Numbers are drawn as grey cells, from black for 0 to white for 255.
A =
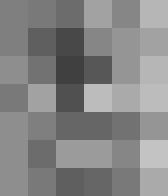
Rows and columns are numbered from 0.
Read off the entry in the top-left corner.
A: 127
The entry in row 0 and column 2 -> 108
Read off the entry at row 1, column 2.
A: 72
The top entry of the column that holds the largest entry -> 182
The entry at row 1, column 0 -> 127
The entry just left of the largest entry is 134
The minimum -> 64
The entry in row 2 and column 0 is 142
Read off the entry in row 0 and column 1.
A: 121
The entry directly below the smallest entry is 80
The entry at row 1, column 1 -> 95
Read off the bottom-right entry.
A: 170
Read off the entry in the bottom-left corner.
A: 142

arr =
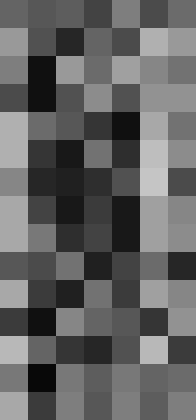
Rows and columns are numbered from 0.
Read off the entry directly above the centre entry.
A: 46
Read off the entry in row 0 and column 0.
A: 100
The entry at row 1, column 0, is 153
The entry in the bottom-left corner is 168
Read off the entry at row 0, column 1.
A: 87
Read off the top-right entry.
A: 107
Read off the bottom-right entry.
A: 126
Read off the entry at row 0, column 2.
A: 93
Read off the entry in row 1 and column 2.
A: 38
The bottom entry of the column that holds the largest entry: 93
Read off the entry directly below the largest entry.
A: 160
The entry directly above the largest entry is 190
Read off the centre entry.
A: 59
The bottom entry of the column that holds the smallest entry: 59
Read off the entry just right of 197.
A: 75
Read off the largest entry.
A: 197
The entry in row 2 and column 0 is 126
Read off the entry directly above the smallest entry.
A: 100
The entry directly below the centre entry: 67
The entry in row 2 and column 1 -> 16

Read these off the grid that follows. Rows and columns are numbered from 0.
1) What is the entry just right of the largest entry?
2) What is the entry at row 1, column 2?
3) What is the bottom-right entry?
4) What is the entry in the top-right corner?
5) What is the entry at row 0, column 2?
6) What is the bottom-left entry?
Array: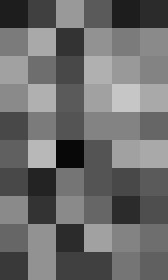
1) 169
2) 51
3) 96
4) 43
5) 153
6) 57

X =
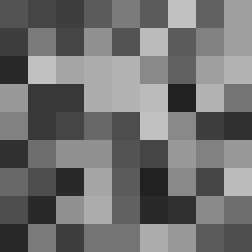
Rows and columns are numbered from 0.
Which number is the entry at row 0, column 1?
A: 69
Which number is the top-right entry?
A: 159
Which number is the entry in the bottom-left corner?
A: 41
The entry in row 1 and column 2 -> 69
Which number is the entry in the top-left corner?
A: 83
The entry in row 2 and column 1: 193
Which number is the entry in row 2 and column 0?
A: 41
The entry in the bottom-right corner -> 77
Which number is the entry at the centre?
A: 77
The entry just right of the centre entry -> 193
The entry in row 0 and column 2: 62
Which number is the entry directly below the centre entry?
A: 83
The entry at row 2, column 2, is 165

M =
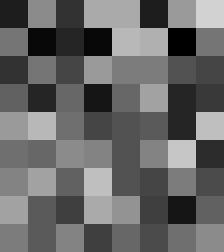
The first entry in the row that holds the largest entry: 29
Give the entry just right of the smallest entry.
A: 117
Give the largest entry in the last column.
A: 210
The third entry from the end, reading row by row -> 75
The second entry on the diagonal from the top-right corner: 0
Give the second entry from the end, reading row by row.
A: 111
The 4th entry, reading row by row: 170
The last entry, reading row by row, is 139
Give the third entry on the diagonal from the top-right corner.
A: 124
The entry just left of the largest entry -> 154
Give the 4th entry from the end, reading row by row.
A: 103
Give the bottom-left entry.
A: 124
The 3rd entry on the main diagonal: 69
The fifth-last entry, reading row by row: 63

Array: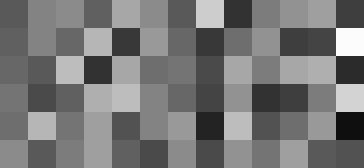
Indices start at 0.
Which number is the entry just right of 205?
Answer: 50
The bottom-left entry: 139
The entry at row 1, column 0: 96
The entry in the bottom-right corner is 82
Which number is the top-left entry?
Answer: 89
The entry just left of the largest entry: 68
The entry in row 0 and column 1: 131
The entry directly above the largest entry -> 62
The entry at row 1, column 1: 131
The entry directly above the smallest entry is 211
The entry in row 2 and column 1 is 89
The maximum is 252
